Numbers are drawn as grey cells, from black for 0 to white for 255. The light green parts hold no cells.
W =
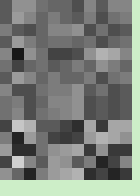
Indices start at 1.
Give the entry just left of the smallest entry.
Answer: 133
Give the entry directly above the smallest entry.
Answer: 155
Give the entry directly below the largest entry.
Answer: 102
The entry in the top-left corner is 90
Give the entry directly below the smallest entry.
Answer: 67
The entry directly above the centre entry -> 102
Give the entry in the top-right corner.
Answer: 133
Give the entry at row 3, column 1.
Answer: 124
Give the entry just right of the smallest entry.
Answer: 145
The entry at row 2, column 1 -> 90
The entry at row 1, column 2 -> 145
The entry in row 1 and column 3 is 145
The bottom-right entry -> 57
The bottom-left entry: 145
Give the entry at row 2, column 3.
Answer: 133
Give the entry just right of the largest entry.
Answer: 133
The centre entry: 124
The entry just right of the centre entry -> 145
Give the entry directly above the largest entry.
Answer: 46
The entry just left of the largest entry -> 67
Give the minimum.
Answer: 24
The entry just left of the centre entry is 124
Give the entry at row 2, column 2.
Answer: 155
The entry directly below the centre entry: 133

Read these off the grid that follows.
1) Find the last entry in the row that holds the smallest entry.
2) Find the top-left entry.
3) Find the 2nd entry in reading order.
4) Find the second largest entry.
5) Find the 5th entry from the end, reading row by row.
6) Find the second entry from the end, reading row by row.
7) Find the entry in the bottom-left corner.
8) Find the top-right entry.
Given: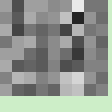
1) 109
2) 159
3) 78
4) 213
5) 100
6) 109
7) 159
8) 118

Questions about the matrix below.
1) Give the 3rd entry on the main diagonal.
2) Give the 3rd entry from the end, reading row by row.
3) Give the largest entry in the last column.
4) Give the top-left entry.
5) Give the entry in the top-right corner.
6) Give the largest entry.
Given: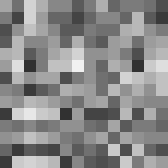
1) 193
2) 123
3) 222
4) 165
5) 78
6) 241

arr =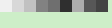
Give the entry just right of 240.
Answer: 216
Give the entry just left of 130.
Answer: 193
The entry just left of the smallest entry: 111

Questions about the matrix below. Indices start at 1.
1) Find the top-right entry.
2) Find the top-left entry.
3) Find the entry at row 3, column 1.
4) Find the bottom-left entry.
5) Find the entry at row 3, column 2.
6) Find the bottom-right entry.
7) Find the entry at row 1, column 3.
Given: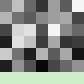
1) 245
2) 125
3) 70
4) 31
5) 213
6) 146
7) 104

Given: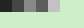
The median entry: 93
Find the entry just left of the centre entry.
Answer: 70

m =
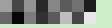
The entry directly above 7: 70
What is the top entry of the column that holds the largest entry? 28
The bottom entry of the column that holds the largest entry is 231
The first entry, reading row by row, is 159
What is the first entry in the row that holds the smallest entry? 103
